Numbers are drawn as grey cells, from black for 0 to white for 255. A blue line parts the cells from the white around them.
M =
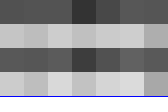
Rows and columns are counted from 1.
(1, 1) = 81
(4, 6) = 219
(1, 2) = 83
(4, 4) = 194
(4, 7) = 168
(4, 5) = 213
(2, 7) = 174
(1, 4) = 51
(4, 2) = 190

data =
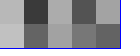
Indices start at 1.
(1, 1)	184
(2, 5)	99
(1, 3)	172
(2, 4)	119

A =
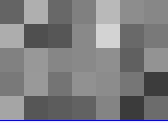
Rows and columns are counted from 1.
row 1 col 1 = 100
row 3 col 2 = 152
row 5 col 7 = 108
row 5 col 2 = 86
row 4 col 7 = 60
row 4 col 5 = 140
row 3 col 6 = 96
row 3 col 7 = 147
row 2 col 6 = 105
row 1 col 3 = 104

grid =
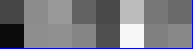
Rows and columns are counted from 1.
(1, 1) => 70
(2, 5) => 79
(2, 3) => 144
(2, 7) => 128
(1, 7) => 119

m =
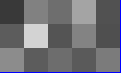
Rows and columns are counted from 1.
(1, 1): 57
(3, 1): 140
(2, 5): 79
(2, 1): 92
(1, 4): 164

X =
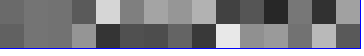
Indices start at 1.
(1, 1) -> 106
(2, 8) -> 100
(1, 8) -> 150
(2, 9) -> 57
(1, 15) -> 161
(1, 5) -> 214
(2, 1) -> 97
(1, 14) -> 49
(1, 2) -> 116

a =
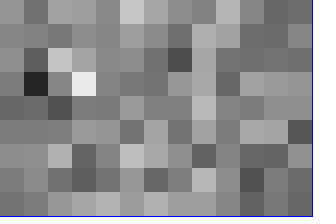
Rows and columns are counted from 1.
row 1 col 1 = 150
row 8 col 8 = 126
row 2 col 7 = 138
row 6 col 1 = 124
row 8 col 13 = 106
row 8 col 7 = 102
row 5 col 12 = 143
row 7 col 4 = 101
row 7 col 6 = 189
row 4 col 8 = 152
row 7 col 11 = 103
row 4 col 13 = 150
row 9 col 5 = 180
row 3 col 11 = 112
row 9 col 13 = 102
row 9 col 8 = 158
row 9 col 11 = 99
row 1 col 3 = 161
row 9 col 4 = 167
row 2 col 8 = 111
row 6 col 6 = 115
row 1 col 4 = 157
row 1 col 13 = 108
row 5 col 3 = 82
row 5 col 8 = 129
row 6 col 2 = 124
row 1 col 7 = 166
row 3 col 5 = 137
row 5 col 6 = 154
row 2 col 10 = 163
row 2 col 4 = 140
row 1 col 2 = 114
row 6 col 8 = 115
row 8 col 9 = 184
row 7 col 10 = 133
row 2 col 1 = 134

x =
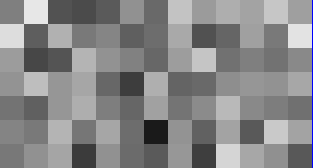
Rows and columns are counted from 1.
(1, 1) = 127
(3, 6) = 129
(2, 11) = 160
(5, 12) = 125
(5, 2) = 96
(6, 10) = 163
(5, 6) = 102
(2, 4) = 121
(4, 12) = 146
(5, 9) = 139
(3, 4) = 180
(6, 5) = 166
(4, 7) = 175
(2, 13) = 227
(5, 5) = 126
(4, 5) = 103
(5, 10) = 185
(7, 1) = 120
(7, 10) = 213
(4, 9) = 105
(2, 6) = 95
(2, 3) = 177
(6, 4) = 118
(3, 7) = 103
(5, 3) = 150
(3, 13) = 137

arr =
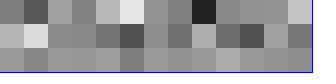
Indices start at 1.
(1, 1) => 125
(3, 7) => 155
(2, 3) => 139
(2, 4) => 136
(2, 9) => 172
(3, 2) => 135
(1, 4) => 131
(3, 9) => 152
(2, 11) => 80
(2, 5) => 114
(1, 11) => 145

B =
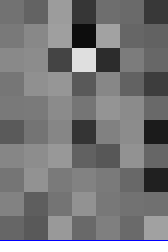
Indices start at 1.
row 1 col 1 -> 114
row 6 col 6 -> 140
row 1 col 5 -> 110
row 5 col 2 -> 122
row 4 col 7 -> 61
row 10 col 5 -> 127
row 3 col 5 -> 44
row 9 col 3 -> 116
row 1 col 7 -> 56
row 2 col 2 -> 136
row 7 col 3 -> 152
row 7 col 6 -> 146
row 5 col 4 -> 117
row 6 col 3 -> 134
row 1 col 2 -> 99
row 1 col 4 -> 54
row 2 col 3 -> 159
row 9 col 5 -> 120
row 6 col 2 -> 116

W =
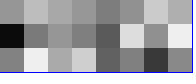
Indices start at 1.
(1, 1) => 150
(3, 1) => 130
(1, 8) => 175
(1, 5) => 125
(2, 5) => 90
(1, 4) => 151
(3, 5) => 97
